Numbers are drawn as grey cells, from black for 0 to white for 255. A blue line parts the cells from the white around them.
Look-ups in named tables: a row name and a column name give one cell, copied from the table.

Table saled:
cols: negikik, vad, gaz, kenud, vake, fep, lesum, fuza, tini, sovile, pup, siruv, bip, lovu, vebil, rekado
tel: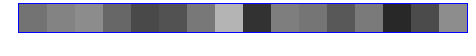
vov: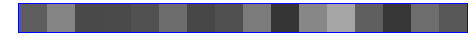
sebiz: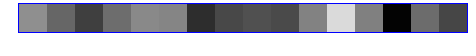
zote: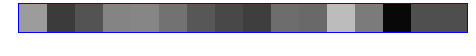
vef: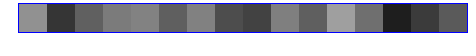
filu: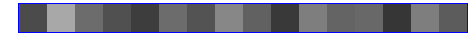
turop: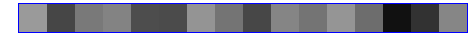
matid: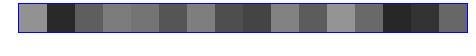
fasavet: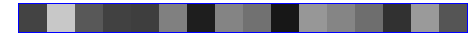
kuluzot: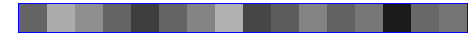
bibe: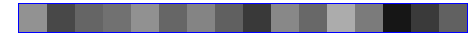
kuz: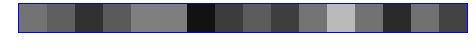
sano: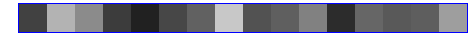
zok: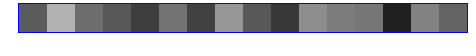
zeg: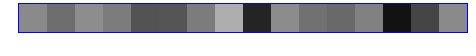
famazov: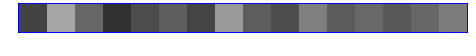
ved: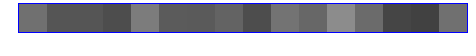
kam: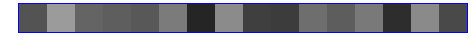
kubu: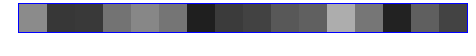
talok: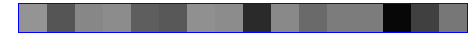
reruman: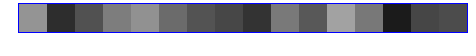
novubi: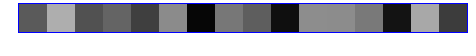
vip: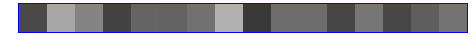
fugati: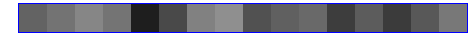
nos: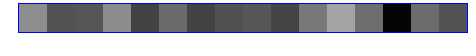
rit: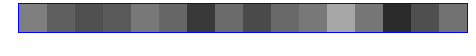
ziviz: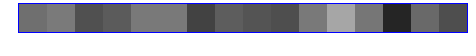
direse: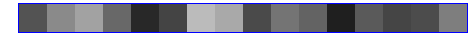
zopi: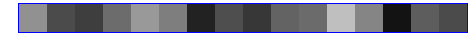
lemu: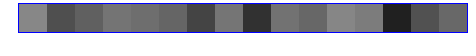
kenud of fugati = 116
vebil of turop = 50
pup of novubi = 141
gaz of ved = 85
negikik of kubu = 139
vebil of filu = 126
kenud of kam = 94
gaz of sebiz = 63
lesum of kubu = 31
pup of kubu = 96
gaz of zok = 109
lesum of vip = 113

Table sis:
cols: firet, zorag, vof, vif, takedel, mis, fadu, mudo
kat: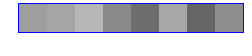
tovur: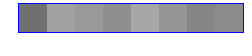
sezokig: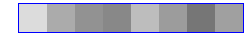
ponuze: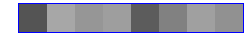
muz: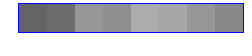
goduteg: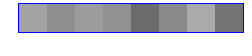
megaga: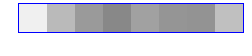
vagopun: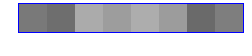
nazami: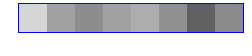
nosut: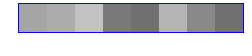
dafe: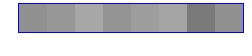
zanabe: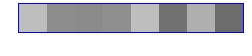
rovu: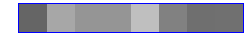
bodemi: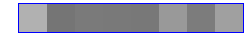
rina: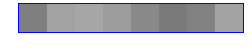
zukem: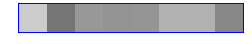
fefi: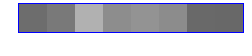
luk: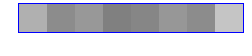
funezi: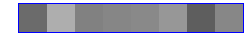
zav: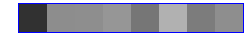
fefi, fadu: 105
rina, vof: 166
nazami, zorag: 161
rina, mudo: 163
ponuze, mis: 129
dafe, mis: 165
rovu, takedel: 191
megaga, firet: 240
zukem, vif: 147
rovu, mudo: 112
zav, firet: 49
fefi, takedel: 147
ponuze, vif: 158
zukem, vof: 152
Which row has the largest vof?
nosut

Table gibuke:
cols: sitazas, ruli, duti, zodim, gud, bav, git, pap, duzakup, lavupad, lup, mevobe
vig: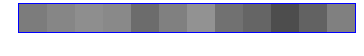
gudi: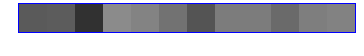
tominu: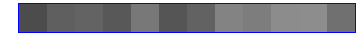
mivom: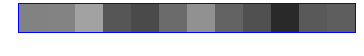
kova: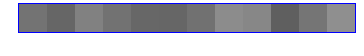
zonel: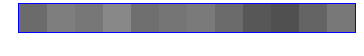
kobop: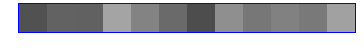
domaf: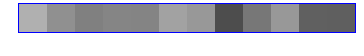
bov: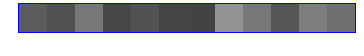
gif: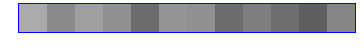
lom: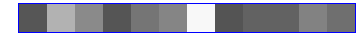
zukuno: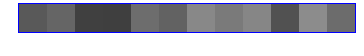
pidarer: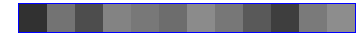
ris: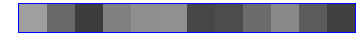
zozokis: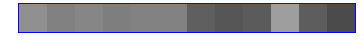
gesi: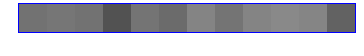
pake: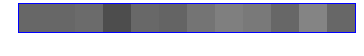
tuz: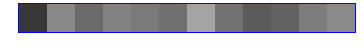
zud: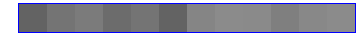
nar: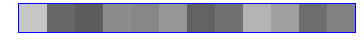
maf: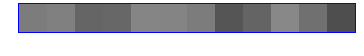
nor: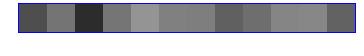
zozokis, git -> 95
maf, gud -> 133
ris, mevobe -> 64
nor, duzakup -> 110
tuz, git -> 164
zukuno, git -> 136
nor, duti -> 44
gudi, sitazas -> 90
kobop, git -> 77
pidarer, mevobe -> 141
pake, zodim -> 77
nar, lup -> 109
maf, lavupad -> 136
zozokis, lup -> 93
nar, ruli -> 104
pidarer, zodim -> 131
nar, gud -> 134
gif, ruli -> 138
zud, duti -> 123

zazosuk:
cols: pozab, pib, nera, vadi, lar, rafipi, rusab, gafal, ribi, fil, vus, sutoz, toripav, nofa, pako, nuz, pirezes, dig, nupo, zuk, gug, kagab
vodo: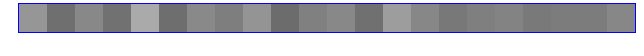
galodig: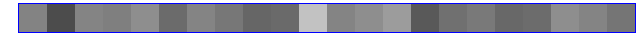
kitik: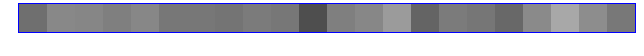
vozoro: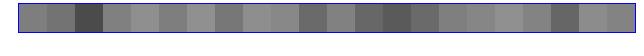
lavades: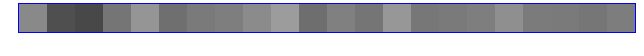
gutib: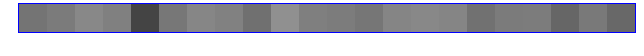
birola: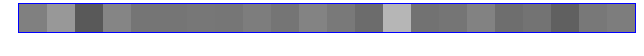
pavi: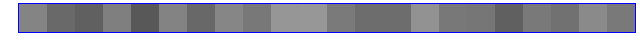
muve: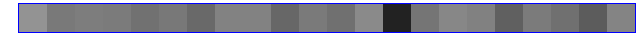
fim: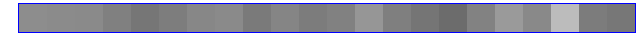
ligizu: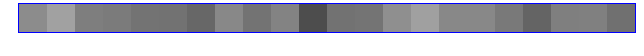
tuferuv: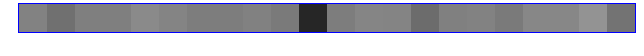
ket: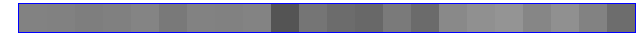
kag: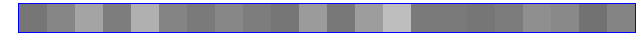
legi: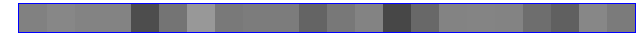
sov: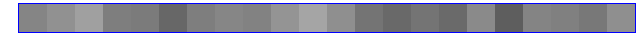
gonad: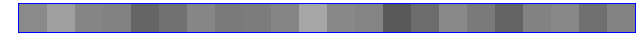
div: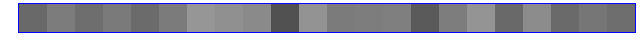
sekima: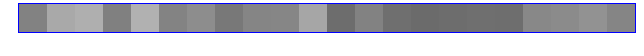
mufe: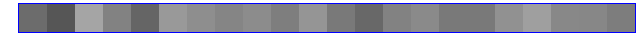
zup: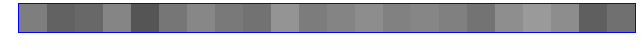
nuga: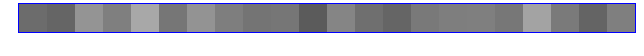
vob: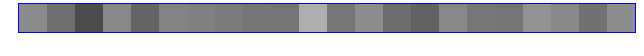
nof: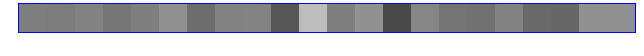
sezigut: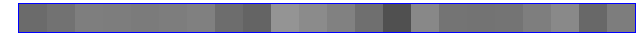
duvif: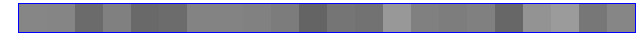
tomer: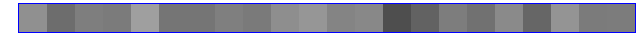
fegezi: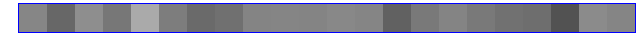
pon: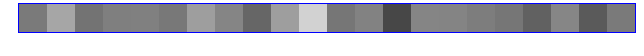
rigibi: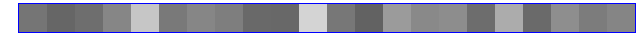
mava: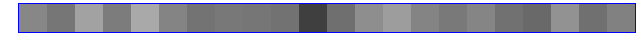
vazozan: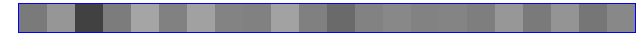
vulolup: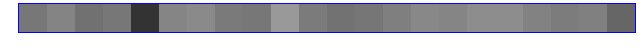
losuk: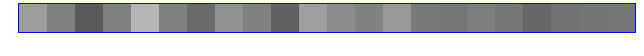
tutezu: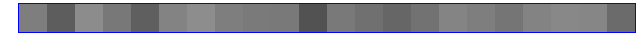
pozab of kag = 118
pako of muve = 117
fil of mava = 114
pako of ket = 107
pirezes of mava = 133
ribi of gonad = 124
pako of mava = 132
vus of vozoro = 106
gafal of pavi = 134
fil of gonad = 133
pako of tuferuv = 108
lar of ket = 132
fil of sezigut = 148
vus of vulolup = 123
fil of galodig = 106
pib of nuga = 101
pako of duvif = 128
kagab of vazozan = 136
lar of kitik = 135
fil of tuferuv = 122
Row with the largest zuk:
fim

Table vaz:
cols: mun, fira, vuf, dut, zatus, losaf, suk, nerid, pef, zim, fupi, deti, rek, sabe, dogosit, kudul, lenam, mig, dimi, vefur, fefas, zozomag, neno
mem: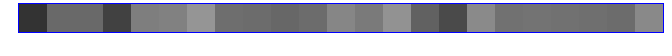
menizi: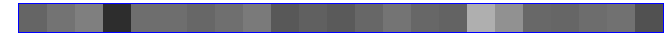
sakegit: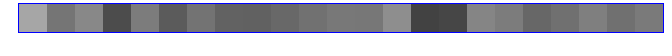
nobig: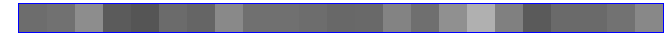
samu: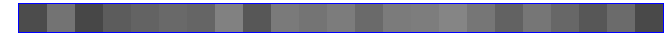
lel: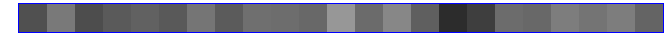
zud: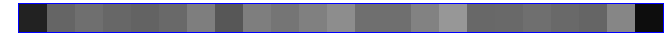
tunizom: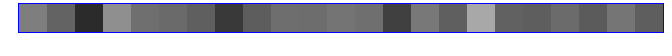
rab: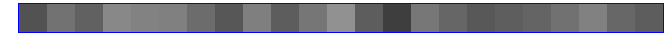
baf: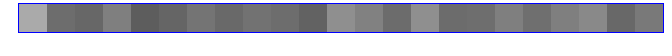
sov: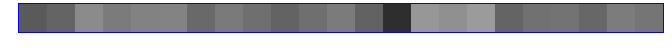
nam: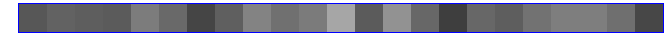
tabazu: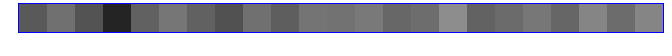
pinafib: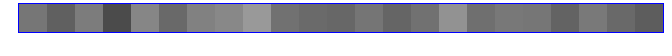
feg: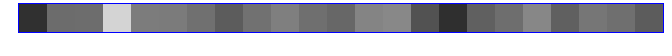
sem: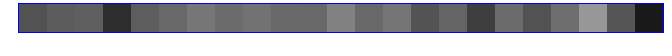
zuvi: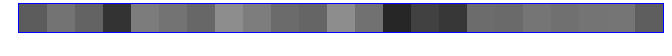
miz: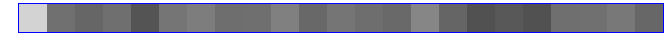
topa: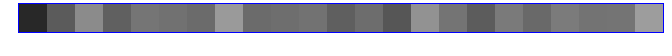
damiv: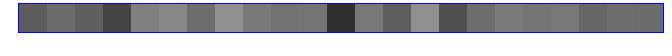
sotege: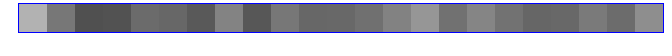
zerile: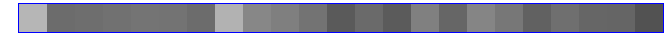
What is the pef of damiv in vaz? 121
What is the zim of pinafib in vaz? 113
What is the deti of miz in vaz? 117
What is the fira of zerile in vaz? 108
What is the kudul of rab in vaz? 102
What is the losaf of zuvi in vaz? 115
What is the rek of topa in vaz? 109
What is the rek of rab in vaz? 93
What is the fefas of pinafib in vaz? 121
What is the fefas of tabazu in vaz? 133
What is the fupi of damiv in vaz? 116
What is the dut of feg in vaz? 212
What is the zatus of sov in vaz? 130
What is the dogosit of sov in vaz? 151
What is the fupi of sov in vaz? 111
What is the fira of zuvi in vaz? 115
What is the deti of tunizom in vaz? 116
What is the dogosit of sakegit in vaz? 66
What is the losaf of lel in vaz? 89
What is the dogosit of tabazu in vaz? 109
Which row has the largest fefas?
sem

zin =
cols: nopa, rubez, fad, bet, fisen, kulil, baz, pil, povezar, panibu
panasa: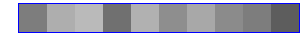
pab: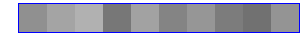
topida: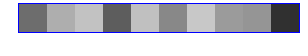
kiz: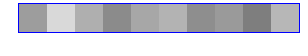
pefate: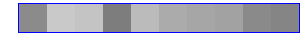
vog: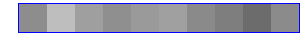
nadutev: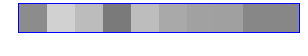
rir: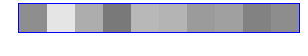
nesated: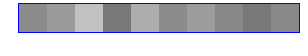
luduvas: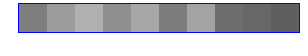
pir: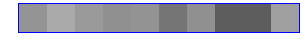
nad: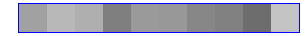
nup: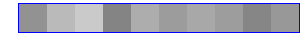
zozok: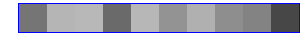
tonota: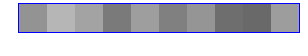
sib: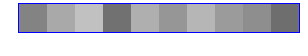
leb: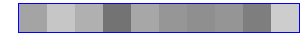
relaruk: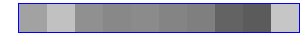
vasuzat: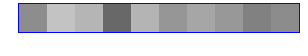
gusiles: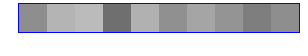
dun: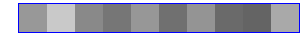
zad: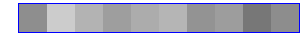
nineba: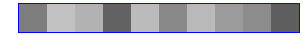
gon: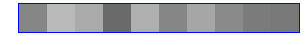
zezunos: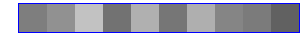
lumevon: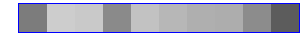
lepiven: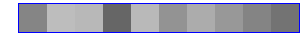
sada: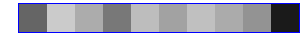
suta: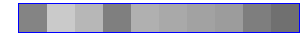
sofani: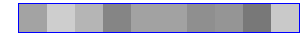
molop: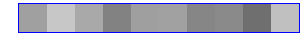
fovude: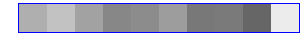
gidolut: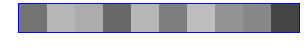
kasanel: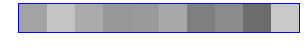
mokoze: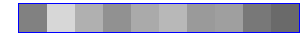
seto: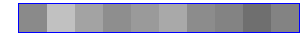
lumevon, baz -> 175
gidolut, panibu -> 69
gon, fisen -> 175
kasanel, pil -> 140
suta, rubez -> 202
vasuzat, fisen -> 180
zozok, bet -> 106
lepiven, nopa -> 133
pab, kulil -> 132

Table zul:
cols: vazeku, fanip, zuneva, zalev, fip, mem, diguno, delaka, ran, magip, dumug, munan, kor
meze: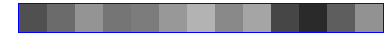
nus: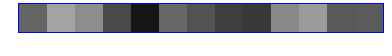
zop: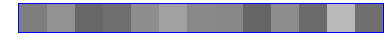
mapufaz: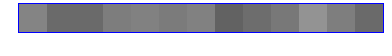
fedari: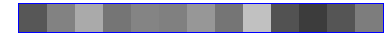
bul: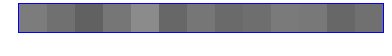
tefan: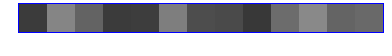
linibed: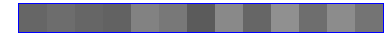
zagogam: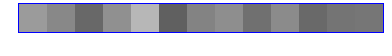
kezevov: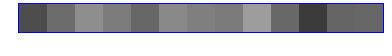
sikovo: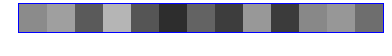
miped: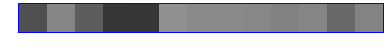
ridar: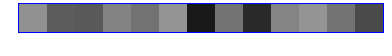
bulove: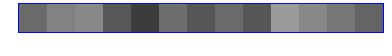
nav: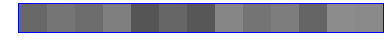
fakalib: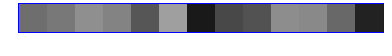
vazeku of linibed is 102
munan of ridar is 115
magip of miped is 129
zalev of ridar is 131
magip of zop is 141
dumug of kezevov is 59
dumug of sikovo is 136
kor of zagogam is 118
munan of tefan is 100
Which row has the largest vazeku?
zagogam

